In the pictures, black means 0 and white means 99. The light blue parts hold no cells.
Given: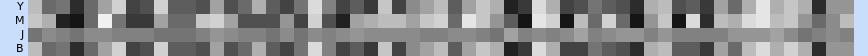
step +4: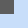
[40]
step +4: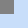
[54]
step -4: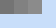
[41 46 50]
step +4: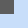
[40]

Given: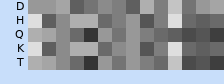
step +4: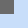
[45]
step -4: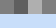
[45 33 64 45]
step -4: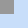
[55]

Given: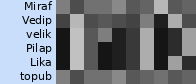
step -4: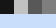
[ 4 71 30 45]
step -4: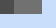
[26 40 40]
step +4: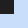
[16]

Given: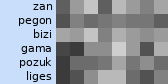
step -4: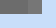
[38 38 42]
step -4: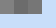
[46 38 42]
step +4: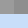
[64 59]
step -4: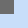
[38]
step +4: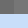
[46 50]

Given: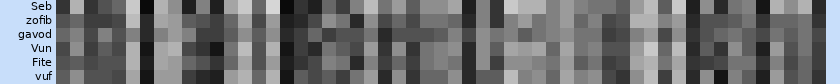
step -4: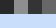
[12 51 16 36]
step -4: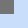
[41]
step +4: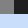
[54 16]
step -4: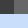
[20 36]

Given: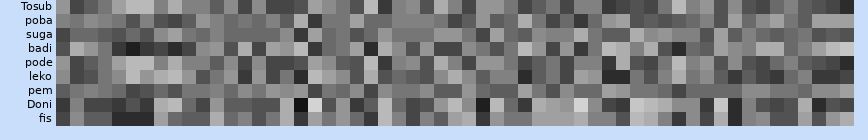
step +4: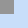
[62]
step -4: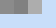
[50 46 63]
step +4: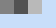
[54 36 76]

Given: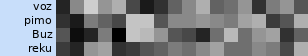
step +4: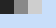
[18 57 84]
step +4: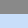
[57 57]

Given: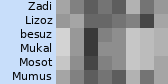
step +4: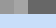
[63 68 44 44]
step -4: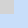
[78]

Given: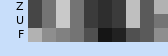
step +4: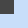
[31]
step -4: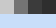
[74 41 19 14]
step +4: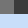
[49 27]

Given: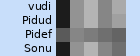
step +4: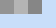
[61 74 56]
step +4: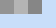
[61 74 56]

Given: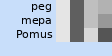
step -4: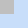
[70]
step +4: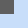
[41]

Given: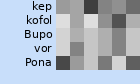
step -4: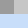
[56 73]
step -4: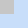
[73]
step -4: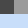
[24 56]
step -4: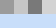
[56 73 43 78]
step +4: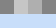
[55 81 72 55]
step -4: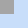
[60]

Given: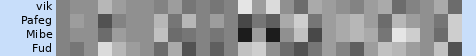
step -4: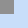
[52]
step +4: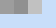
[65 60 79]
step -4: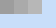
[57 62 67]
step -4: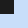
[7]
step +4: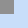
[60]
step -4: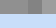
[52 52 47 57]

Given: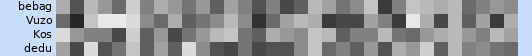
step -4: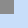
[50]
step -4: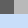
[33 68]
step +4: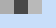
[71 32 76]

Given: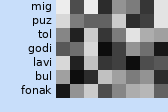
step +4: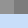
[61 52]
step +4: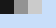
[13 61 83]

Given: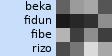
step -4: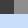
[20 51]
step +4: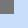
[50]

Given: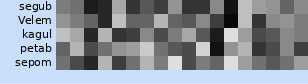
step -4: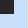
[11]
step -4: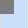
[44]
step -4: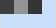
[20 53 16]
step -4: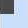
[25]
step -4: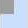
[57]

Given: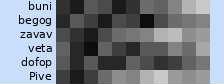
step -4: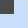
[25]
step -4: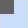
[34]

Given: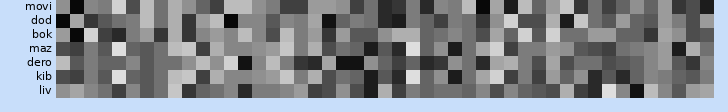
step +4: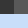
[25 38]
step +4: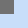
[48]
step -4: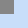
[48]
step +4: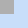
[72]
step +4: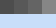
[34 38 43 56]

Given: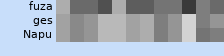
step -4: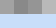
[59 49 54 68]
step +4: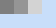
[53 62 86]
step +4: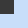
[26]

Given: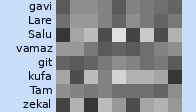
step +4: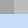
[68 77]
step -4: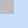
[69]
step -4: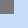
[43]
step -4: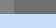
[47 39 39 39]
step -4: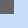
[35]
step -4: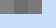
[47 39 43]
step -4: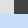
[83 22]

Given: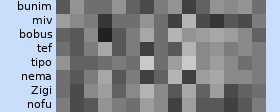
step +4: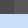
[33 38]
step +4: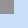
[61]
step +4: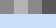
[57 74 57 38]
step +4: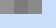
[61 52 57]
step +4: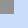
[61]
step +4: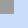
[65]
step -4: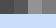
[25 30 53 44]

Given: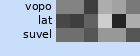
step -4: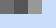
[39 29 55]
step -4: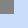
[47]
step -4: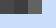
[24 20 34]
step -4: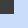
[20]

